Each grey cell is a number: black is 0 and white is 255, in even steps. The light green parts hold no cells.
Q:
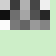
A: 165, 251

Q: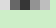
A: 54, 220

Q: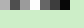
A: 253, 253

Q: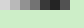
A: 115, 214

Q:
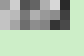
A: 175, 215

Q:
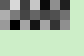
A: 101, 216

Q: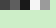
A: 25, 245
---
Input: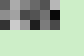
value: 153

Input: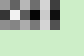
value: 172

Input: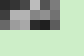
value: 168

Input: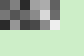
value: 62

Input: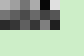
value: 95

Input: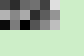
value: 0

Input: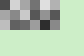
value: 106
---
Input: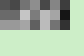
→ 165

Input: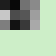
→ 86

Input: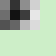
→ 60

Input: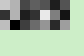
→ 127

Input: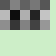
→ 35

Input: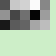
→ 5

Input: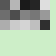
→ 119

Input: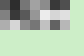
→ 214
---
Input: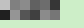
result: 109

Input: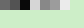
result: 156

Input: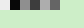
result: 173

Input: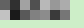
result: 152

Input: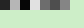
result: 78

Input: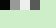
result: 238

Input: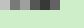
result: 56

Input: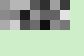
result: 160

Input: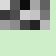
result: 166

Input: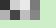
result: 233
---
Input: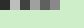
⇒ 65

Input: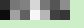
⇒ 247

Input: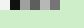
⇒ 160

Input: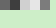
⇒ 62

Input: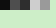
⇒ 78

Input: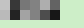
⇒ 163
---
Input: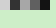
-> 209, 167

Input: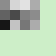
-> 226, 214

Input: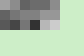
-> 204, 183

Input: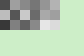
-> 230, 219

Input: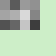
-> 217, 197

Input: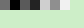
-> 241, 207

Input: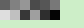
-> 222, 192
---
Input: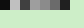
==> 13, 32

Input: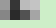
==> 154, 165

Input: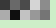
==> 56, 117

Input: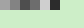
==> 163, 44

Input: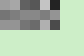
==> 158, 75

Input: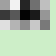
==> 160, 121

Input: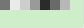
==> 117, 184
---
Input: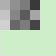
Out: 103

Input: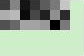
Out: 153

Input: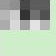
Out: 162

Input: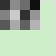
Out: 169

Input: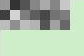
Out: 84

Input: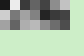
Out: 141

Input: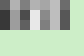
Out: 127

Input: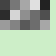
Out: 89
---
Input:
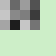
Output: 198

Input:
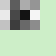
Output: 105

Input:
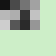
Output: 42

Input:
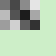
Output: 95

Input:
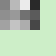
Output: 173

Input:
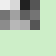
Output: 173

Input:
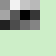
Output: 109
